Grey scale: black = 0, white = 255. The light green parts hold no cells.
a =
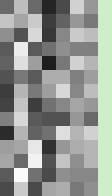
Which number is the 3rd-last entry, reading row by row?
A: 173
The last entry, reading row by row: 143
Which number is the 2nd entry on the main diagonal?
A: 165
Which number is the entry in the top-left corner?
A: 105
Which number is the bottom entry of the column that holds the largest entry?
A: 202
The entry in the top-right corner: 151
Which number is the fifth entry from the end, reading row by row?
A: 74
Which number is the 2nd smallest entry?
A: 37
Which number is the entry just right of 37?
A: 74
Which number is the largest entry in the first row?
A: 209
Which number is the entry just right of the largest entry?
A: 113
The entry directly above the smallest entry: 113
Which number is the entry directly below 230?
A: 242
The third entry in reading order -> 105
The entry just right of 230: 49
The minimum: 30
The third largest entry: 236
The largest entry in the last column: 209
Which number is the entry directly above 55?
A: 61
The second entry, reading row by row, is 189
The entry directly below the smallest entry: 173
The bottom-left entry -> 74
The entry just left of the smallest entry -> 158
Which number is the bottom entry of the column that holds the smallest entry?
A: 165
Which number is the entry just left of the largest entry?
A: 90
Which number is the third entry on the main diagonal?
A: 216
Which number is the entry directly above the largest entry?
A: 105

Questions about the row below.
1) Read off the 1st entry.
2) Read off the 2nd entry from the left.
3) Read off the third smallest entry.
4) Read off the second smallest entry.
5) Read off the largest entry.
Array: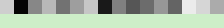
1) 206
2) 4
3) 86
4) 25
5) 235

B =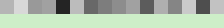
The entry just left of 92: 161
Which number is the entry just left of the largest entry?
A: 181
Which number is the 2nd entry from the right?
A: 78
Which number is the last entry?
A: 194
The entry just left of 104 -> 188

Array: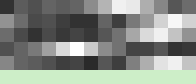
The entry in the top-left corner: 50
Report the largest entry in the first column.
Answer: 146
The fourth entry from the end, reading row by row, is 174
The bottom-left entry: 134
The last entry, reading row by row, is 195
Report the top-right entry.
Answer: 108
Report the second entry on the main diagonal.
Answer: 108
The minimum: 42
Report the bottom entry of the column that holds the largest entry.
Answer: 68
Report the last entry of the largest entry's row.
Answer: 56
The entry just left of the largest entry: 218
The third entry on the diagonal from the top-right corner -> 240
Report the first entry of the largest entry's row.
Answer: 80
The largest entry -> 255
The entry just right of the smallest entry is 86
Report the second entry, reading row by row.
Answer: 92
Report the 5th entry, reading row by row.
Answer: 92
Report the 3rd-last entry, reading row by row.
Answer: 226
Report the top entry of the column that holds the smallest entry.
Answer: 140
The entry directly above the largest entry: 68
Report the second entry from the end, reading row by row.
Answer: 240

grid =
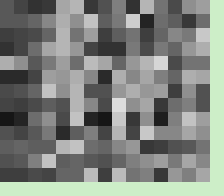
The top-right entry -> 158
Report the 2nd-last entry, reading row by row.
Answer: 127
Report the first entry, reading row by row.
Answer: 88
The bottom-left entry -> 62
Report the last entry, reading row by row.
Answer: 166
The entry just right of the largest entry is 143
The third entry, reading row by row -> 50
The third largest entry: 206
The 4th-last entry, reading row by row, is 56
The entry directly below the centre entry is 74
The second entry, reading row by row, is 68
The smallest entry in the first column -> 22
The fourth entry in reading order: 56
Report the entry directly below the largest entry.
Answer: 200
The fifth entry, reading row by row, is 166
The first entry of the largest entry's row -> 68
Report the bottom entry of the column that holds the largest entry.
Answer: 187
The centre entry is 81
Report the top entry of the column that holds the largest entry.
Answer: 127

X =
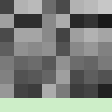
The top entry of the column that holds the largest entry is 199
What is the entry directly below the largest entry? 26
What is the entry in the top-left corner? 67
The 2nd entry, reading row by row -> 178
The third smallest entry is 40
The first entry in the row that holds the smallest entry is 159
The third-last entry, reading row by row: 60
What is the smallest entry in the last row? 33
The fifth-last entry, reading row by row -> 172
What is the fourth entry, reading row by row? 108
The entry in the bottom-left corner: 151
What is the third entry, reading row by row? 186
